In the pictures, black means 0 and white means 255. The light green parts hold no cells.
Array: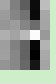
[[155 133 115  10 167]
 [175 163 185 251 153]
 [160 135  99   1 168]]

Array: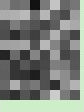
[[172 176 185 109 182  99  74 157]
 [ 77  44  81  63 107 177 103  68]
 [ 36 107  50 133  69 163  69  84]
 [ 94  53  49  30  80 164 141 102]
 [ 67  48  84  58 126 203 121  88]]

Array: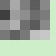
[[ 63 157 142 109 123]
 [120  97 121 192 198]]

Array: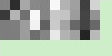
[[ 57 180 112 247 132 200 195 156  68 146]
 [125 125 156 110 132 232 178 160  36 185]]

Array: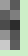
[[ 94 126]
 [146  84]]

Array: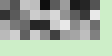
[[ 50  90 138 204 185 215 146  93  56 233]
 [186 207  96 205 141  64 158 165 190 128]]

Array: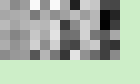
[[167 172 176 122 174 143 161 189 157 183   6  36]
 [161 133 149 198 170 226 110 114 210 118  92 168]
 [139 152 155  86 181 119  54 227 145 106  64 138]]

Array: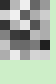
[[210 240  93 174 205]
 [130  58  48 186 173]
 [173 234 155 212 208]]
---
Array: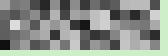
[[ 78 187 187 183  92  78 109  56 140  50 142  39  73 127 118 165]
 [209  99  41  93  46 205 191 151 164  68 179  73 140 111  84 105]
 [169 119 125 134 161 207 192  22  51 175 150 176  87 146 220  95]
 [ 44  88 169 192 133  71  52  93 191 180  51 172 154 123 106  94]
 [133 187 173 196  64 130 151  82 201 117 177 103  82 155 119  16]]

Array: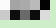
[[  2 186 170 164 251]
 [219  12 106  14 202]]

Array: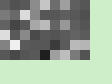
[[ 86  95 159 109 197 140  88  82  96]
 [ 80  88  94  87  87 136 219 105 122]
 [ 85  94 152 100 186 167  88  69  98]
 [ 91  99  91  84  88  74 137  89 221]
 [181 185  91  59  87  87  90 239 130]
 [ 83 122 189 159  31  89  85  73  87]]

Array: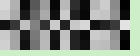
[[  1 139 204 183  10  46 185   7 157  88   9 177 215]
 [ 10 147 196 200   8  31 203  15 170 103  24 170 205]
 [226  57  34  16 215 200  32 203  47 130 193  54  17]
 [  8 146 197 203   9  34 193  21 182 121  24 163 202]
 [  2 156 188 191  16  35 200  17 185 115  17 166 208]]

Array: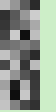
[[ 42  92 150 190]
 [205 152  89  48]
 [169 117  96  54]
 [190  15 203  67]
 [110 130 117 107]
 [ 42  80 149 194]
 [187  52 190  69]
 [ 54  84 148 199]
 [ 57 177  28 161]
 [ 62 199  14 187]
 [ 49  71 130 195]]

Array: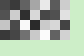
[[205  91 233 166  98  58  73]
 [225  80  71 216  47 205  82]
 [ 67 215 202  42 249  74 197]
 [210  98 251 201 113  70  57]]
